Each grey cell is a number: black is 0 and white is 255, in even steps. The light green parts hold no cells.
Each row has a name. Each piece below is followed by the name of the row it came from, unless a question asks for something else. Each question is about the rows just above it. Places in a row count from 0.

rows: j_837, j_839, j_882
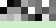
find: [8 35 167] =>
j_837
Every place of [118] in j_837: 5 7
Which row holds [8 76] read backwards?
j_882
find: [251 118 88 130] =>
j_839
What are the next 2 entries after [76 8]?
[223 103]
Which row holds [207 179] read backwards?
j_882
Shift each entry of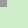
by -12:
[143]

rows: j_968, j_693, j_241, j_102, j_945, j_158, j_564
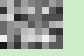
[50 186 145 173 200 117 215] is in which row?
j_693
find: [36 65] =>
j_241
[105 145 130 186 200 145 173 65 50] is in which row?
j_945
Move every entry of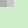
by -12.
[161 188]
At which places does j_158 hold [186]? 7

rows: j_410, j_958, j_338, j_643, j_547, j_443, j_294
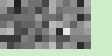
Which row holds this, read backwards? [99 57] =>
j_443
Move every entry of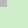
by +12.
[198]
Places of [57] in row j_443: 0 1 2 5
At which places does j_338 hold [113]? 2 3 4 6 7

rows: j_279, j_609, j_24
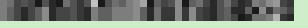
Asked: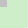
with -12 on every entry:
[182]
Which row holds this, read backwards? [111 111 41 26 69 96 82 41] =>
j_24
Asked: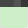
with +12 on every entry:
[81 81 94 67]
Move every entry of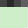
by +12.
[81 53 81 108]
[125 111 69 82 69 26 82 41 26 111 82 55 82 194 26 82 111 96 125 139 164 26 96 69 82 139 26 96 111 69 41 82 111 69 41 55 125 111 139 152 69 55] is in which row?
j_279

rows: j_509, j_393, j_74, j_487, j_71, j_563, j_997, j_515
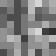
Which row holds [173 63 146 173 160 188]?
j_563
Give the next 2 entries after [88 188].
[102 118]
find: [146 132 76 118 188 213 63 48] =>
j_71
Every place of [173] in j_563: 2 5

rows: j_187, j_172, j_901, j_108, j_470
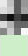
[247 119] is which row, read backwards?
j_470
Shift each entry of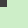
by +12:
[75]
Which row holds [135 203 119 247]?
j_470
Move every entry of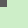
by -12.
[79]
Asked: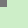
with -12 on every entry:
[107]

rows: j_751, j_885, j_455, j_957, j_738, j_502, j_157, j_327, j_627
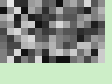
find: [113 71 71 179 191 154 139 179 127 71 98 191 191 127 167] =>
j_157
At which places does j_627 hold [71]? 7 12
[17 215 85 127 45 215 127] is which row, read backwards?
j_627
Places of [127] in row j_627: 0 3
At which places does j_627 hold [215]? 1 5
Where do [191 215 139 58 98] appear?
j_738

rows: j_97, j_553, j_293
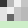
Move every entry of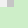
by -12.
[229 185]
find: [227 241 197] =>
j_553
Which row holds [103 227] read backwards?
j_293
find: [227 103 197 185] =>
j_293
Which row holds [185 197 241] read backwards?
j_553
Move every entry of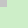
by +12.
[209]

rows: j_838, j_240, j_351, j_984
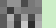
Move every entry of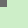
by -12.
[95]
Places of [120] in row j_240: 0 3 4 5
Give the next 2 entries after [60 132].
[120 120]

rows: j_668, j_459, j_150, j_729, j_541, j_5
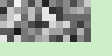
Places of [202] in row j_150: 1
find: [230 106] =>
j_150
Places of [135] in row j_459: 3 9 12
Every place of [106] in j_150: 3 9 10 11 12
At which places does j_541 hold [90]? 0 1 10 12
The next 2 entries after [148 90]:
[242 148]

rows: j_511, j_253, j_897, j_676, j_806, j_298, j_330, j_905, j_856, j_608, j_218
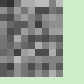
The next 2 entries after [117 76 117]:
[76 130]
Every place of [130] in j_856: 1 4 6 7 8
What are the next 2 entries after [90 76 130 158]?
[130 103]
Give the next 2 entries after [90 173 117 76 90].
[76 103]
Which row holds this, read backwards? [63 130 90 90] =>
j_676

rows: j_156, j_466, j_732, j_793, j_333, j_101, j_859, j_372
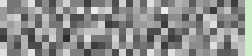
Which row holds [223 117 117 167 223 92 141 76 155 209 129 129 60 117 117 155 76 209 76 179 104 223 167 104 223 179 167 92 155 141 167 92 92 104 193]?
j_372
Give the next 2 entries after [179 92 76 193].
[167 193]
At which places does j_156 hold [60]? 12 33
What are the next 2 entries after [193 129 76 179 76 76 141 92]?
[129 92]
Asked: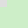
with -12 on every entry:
[211]

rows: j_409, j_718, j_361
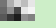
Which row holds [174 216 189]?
j_409
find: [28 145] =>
j_361

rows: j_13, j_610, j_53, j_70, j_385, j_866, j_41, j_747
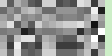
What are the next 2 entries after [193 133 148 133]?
[177 162]
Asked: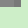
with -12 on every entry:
[121 121 109]

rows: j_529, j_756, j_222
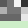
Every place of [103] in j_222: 0 1 2
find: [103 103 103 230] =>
j_222

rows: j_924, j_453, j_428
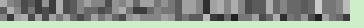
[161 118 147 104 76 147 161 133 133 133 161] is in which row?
j_428
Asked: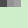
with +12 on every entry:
[88 159 173]
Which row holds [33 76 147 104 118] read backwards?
j_428
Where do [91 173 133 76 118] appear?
j_453
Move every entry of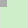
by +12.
[185]

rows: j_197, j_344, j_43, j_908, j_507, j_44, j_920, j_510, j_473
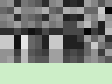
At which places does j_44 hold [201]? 0 1 7 8
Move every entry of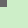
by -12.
[91]
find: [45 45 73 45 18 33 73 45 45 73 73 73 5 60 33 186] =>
j_507
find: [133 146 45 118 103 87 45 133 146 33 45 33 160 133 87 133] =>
j_197
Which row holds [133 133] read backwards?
j_344
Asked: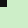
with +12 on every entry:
[30]

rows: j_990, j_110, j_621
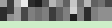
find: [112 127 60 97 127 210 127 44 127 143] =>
j_110
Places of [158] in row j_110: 2
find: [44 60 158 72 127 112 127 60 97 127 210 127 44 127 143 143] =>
j_110

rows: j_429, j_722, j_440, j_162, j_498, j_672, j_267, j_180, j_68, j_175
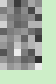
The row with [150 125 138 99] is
j_68
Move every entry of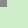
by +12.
[150]
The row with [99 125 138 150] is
j_498
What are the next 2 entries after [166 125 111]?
[125 138]

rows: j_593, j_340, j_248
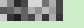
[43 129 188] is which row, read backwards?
j_593
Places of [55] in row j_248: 1 6 8
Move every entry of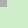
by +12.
[185]
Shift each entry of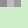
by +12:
[155 200 169]
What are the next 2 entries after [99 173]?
[143 188]
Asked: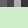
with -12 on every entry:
[87 59 161 43]
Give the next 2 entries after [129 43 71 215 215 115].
[173 71]

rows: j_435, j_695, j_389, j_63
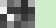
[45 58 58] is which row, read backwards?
j_695
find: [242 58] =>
j_695
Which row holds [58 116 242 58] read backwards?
j_389
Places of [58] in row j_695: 1 2 4
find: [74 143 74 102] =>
j_63
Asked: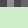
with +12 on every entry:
[86 155 86 114]
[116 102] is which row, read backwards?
j_63

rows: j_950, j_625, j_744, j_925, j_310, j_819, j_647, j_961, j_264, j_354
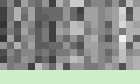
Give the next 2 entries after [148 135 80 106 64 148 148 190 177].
[121 161]
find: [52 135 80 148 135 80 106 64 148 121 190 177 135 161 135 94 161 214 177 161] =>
j_925
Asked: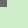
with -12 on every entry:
[94]
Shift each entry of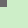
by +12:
[118]
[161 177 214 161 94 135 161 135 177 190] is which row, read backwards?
j_925

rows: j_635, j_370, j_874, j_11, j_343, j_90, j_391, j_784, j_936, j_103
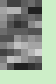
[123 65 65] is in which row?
j_635
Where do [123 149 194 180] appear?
j_391
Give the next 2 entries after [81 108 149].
[180 210]
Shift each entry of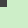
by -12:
[53]
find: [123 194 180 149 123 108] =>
j_936

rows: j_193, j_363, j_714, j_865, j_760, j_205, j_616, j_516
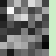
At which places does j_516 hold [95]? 0 2
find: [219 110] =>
j_714
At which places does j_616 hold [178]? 0 2
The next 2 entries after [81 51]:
[39 110]
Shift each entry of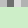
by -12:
[178 98 207 166]
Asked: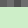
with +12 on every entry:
[107 122 93 122]

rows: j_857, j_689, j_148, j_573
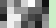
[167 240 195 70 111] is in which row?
j_573
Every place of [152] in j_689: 2 3
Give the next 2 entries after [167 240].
[195 70]
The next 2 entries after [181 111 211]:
[252 124]

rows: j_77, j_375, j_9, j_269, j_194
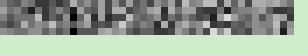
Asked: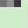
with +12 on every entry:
[126 155 68]
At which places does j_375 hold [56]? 6 29 30 39 40
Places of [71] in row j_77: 15 21 25 31 35
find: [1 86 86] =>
j_194
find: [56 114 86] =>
j_9
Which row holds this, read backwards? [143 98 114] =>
j_9

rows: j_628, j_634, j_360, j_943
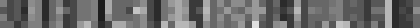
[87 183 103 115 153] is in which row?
j_634
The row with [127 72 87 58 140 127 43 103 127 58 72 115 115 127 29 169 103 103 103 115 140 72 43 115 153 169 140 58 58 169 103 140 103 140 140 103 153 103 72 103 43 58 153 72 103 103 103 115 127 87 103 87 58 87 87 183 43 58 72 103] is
j_628

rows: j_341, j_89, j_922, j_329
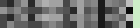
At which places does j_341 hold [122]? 12 16
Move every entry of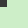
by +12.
[68]
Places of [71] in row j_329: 0 4 5 9
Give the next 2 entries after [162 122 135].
[26 135]
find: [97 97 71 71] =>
j_329

